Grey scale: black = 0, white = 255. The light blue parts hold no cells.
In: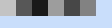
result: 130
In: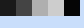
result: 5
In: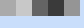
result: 149
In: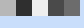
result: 108
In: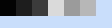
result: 183
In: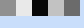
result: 107
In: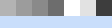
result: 61
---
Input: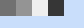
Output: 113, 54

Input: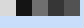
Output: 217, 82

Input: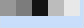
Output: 151, 232

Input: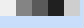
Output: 239, 206

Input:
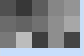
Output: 80, 68

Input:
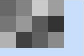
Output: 104, 138

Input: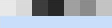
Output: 232, 195

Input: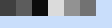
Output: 64, 114

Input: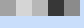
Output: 162, 139
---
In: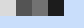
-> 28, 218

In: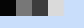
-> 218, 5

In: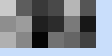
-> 85, 176

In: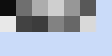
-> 87, 233

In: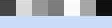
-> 17, 69

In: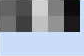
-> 12, 113

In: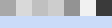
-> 57, 169

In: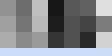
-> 223, 172

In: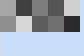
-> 208, 143

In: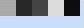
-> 14, 170
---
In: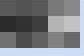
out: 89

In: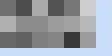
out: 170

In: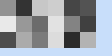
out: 199

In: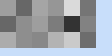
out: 165

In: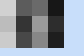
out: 106

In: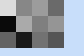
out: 156

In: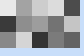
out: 205
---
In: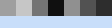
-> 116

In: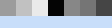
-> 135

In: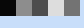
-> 115

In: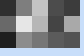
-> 105

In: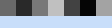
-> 105

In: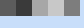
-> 125

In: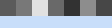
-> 105
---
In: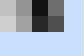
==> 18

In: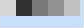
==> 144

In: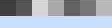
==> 118

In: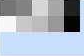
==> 167

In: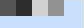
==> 209

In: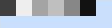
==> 133

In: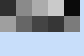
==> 202

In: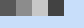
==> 199
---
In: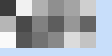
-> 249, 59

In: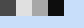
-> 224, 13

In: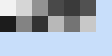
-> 242, 28

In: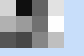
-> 254, 15

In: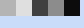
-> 222, 11

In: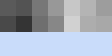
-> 208, 53

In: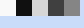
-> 250, 16

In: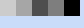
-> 203, 0
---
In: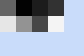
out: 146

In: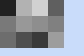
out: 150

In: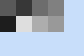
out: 222

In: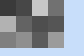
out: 99

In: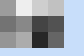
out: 136

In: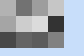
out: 205
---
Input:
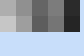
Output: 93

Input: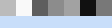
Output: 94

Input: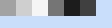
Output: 245

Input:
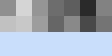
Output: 157

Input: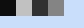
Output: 49

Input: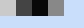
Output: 8

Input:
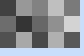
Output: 73
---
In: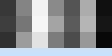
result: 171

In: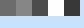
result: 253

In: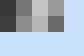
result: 196

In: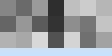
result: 203

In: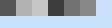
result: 114

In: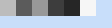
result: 38
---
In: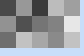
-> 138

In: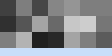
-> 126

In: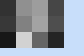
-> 101

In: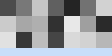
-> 210

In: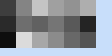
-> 104

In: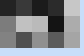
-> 91

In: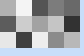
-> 139

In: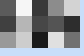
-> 224

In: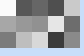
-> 59
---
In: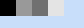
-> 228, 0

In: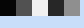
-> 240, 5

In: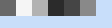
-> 245, 43

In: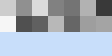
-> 246, 57

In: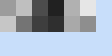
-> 230, 33

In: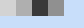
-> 211, 57

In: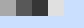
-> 222, 55
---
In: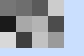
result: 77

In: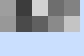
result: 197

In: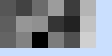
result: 192

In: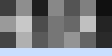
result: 37

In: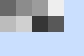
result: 88

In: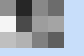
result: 164

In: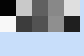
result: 31

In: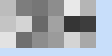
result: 61
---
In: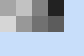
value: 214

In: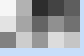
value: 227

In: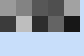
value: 59

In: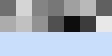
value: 172

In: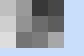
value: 207

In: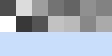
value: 255

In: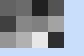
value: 64

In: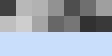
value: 191
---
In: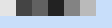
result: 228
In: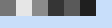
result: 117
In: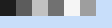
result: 29
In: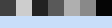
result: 64
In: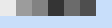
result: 234
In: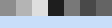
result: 141
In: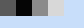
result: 89
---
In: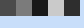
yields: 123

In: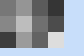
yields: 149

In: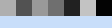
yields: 82

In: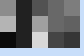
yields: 33

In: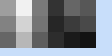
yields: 241

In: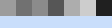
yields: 114

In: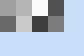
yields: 182

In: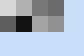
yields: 175

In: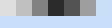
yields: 192

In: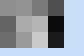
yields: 147
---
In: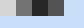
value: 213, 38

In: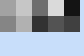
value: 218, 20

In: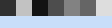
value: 221, 19

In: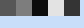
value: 227, 12

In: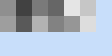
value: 229, 65

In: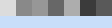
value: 220, 59

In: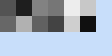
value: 237, 16

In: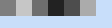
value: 198, 34
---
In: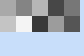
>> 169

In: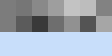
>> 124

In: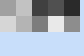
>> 160

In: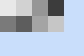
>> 232

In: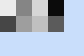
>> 235

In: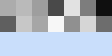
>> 172

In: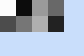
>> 252
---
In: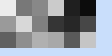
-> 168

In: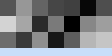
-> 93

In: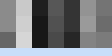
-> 38

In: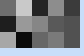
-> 103

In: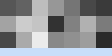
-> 144

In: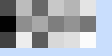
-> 216

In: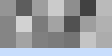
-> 116

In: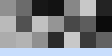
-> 199
